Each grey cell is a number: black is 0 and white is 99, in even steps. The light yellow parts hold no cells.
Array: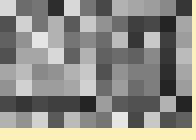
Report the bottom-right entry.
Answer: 38
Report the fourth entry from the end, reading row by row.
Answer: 28
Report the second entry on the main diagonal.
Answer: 81
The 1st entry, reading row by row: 84
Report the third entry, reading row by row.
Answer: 45
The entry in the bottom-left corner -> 69
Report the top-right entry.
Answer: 21
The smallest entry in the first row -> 18
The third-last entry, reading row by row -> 77
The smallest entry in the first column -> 28
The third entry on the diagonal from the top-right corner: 77
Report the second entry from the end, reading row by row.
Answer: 31

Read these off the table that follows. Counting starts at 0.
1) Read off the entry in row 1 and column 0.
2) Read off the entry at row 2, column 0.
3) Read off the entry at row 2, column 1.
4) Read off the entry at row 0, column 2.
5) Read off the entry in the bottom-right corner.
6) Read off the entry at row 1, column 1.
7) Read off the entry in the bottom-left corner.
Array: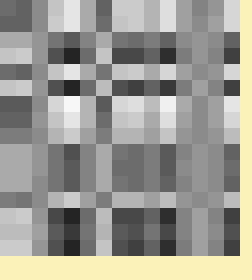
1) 38
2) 66
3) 66
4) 54
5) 25
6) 38
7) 79

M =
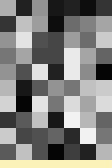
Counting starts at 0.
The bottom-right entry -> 71
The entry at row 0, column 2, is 57
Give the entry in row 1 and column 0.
20
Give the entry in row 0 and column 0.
68
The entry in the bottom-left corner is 35
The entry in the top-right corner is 20
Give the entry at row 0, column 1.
13
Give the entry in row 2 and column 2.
31
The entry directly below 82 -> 20

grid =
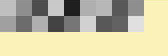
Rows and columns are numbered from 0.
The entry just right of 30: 78
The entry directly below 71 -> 34
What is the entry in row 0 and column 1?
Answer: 55
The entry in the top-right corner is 55
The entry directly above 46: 12

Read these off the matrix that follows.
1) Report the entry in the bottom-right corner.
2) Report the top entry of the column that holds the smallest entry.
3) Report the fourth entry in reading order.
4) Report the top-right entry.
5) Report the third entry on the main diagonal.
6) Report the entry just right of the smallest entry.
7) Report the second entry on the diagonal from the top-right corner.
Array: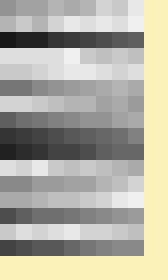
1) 53
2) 57
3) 70
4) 90
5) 13
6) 13
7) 86

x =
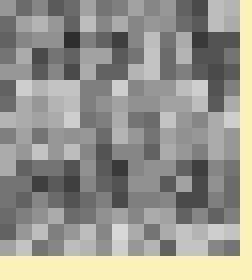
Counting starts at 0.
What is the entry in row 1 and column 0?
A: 42
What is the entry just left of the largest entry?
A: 52
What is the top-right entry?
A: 70
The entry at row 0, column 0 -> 59
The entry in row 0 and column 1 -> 42
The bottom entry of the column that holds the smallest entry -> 73
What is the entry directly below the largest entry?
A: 80
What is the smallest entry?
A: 18
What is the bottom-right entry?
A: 45
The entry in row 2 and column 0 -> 38
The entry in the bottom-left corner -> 63
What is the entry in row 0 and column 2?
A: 52
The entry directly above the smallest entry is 38

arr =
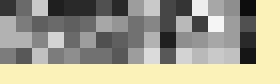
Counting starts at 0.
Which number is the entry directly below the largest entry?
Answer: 65
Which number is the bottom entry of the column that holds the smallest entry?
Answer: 8
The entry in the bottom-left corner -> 48
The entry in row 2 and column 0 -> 69
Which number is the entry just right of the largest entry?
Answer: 61
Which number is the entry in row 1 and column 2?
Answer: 37
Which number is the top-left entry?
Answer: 20
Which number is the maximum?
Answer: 95
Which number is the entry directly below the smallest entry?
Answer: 31
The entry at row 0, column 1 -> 41
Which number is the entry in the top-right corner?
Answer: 5
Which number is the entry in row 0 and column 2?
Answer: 78
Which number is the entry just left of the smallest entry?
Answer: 55

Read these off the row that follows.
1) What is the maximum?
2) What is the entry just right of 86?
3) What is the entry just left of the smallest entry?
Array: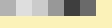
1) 86
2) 79
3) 59
